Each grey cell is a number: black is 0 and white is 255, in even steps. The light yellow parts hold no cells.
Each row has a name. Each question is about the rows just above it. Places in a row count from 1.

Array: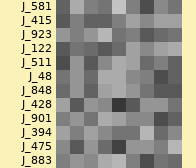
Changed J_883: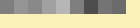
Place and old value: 4, [171]
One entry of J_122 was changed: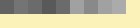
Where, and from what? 1, [89]
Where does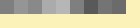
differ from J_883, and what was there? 7, [77]
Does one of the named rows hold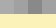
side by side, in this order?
no

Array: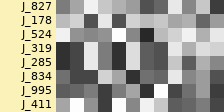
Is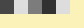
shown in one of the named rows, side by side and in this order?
no
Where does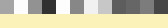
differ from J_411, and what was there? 4, [61]
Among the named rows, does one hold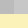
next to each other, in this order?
yes
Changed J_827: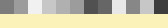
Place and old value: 2, [165]
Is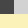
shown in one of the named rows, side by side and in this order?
yes
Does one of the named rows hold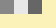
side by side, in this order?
no

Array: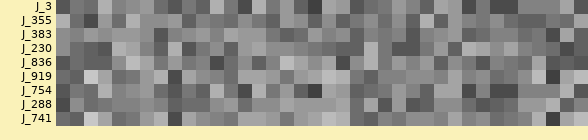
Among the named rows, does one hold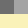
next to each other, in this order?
yes
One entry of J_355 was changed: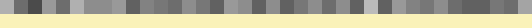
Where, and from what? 27, [176]
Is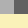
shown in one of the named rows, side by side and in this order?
yes

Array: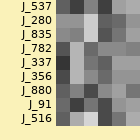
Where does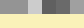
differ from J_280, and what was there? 6, [148]
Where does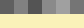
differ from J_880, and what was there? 3, [74]
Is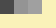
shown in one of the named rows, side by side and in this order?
yes
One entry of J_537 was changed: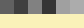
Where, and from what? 4, [63]
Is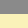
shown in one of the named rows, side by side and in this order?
yes

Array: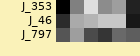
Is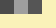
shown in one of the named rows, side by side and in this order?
no
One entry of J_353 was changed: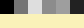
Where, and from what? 2, [128]

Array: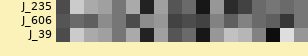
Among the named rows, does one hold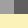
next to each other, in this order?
no
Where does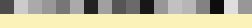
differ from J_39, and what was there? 4, [160]
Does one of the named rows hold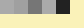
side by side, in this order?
yes
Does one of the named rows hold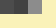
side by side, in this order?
no
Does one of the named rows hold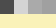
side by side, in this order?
no

